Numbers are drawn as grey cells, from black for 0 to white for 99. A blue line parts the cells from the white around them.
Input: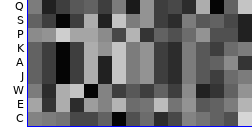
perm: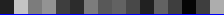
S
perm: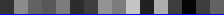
A
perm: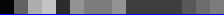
K

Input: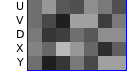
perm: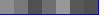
U
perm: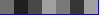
Y

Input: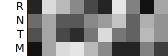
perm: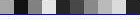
R
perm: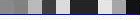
M

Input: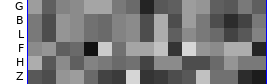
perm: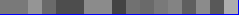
H
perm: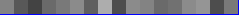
L

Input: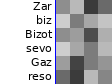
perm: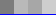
sevo
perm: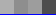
Bizot
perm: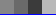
reso

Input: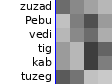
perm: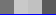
tuzeg
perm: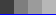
kab
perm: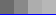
vedi
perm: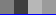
kab

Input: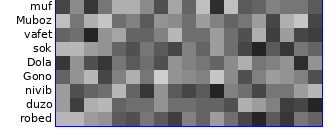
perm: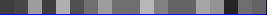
vafet
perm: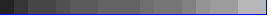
sok

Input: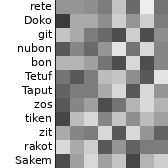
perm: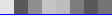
Tetuf
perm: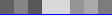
zit
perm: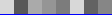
zit
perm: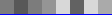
Taput
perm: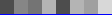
bon
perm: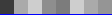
Doko
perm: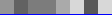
Taput

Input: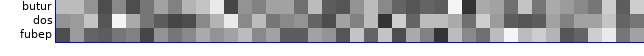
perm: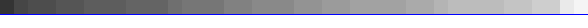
dos
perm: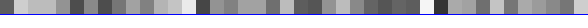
butur
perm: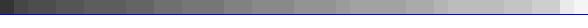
butur
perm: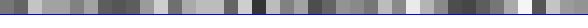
dos
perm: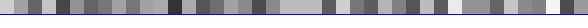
fubep
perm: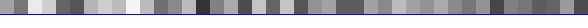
fubep

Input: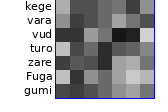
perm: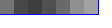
gumi
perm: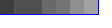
vara

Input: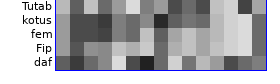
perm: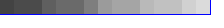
fem
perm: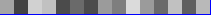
Tutab
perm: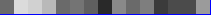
kotus
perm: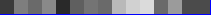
kotus
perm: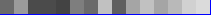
fem

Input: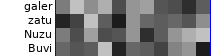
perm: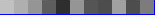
Nuzu
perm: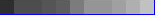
Nuzu
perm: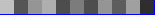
Nuzu
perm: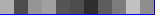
galer
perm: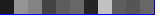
Buvi
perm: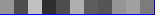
Nuzu
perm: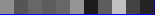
zatu

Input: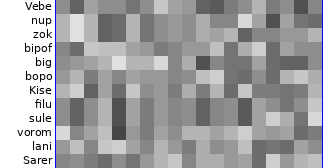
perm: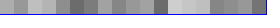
lani
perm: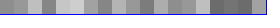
lani
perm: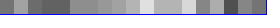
big
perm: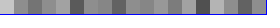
filu
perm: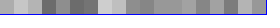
bopo
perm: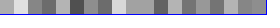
nup

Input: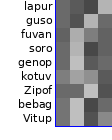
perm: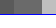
genop
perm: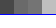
bebag
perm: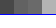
soro
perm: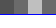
Zipof

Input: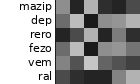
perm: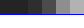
mazip
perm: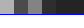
ral

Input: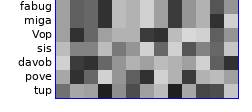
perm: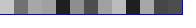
tup
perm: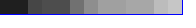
tup
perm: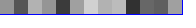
fabug
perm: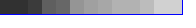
pove

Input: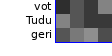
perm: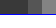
Tudu
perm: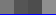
geri
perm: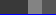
Tudu
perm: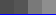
geri
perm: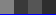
vot

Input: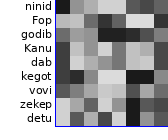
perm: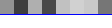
dab
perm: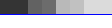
Fop
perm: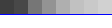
dab
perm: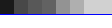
ninid
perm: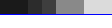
kegot
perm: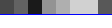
ninid

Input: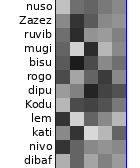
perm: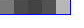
Kodu
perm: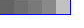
nuso
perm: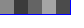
rogo
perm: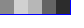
mugi
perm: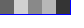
lem
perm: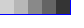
lem
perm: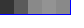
Zazez

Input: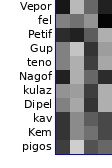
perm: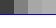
teno
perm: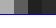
Petif
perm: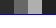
Nagof

